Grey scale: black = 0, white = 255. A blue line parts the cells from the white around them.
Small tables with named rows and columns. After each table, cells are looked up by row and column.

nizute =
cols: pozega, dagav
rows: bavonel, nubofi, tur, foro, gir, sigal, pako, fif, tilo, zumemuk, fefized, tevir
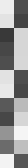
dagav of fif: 187
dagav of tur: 214
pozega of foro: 71
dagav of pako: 72
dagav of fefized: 191
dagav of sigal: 78
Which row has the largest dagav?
zumemuk

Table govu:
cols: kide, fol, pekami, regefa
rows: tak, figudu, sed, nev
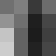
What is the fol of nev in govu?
99
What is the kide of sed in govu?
196
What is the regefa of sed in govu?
63
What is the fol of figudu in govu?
112
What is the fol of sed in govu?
99
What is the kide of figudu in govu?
147
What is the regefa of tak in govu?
108
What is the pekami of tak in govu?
57
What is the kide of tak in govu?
112
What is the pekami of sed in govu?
28
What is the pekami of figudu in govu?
31
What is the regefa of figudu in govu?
70
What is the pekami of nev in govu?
34
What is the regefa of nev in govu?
70
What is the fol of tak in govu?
127
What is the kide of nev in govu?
205
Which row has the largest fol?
tak

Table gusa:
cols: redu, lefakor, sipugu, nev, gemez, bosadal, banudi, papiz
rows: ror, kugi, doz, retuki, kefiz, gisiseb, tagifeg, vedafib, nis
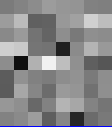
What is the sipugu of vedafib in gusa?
104
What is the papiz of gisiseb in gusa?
142
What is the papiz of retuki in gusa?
153
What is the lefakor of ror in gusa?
131
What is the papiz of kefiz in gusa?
86
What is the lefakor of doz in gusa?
154
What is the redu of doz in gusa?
137
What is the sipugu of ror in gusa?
140
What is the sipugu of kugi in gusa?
96
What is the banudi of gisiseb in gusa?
122
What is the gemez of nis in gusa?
134
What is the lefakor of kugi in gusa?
187
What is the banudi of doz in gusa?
143
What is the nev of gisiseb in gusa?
124
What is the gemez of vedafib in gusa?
180
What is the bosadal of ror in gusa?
148
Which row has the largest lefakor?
retuki

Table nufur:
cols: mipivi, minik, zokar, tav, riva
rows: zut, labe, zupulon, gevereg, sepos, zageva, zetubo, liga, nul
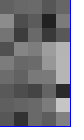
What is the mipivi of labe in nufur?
140
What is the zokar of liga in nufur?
105
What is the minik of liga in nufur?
100
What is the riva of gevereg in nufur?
180
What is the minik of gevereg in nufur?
133
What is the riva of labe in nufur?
123
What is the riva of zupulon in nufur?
88
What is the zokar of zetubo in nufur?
68
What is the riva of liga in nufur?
197
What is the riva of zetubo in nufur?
42

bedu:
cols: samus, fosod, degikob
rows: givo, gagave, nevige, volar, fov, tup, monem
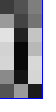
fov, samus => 213
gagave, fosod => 67
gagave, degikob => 115
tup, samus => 138
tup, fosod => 20
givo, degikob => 126
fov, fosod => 8
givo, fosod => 82
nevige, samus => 226
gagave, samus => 154
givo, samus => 60
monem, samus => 84
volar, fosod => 8
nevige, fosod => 33
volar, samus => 210

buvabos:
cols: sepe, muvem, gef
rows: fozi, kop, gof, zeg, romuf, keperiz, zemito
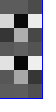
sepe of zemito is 92
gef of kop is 236
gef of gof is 71
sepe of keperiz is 87
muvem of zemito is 93
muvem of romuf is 7
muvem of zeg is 96
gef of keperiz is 54
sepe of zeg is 88
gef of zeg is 83
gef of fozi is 75
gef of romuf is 239
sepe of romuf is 226
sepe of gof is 53

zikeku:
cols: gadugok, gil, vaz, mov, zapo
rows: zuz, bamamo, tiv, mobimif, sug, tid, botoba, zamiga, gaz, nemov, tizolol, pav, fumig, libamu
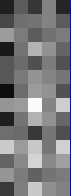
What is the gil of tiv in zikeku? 123
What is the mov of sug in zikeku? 124
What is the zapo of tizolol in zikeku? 208
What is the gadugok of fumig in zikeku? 150
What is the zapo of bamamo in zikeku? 91
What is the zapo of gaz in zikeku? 103
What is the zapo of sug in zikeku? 81
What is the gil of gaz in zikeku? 116
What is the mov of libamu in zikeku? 143
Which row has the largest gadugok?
tizolol

